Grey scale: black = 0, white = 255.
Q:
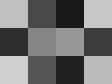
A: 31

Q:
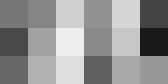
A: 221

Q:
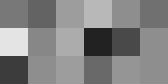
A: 157

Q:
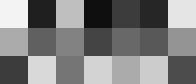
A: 117

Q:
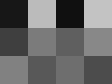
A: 110

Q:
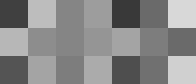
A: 125

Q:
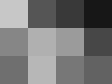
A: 119

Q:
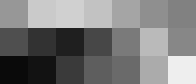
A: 58
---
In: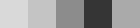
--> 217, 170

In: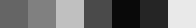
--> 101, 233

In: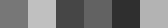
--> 119, 179

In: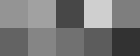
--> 148, 50

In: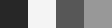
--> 39, 152

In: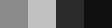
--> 138, 15
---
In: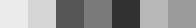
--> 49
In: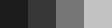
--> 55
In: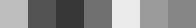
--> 234
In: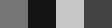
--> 20
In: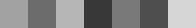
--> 121
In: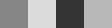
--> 219
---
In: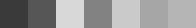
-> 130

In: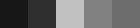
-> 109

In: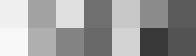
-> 91

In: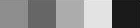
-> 142

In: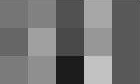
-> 81

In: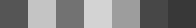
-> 85

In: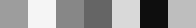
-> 135

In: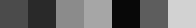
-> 75

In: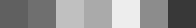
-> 111
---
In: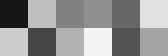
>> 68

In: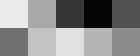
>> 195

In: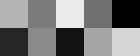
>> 138

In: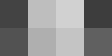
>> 175

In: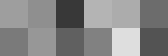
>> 151

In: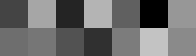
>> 118
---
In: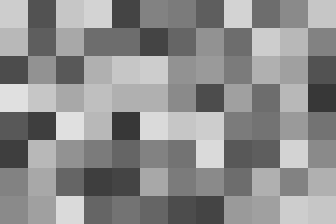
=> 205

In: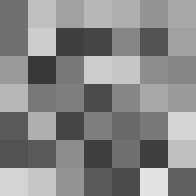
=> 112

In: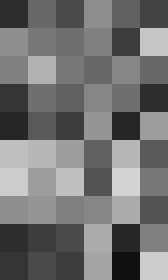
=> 45

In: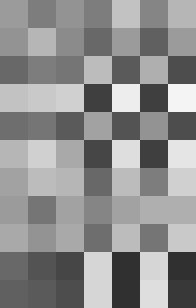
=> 155

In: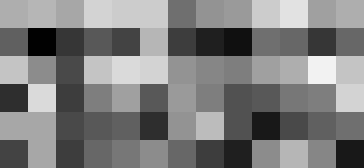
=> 174
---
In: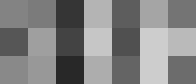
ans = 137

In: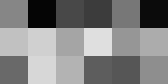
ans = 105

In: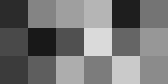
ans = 59

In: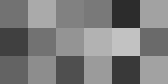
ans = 99

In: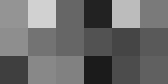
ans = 63

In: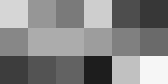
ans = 61

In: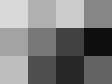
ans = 190

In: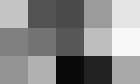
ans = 147

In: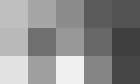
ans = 226

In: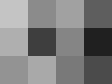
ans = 147
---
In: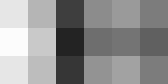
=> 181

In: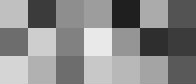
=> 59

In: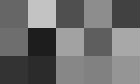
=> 195

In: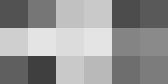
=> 118

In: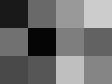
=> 105

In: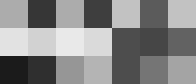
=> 54

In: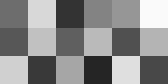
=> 216

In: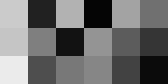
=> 33

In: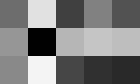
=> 225
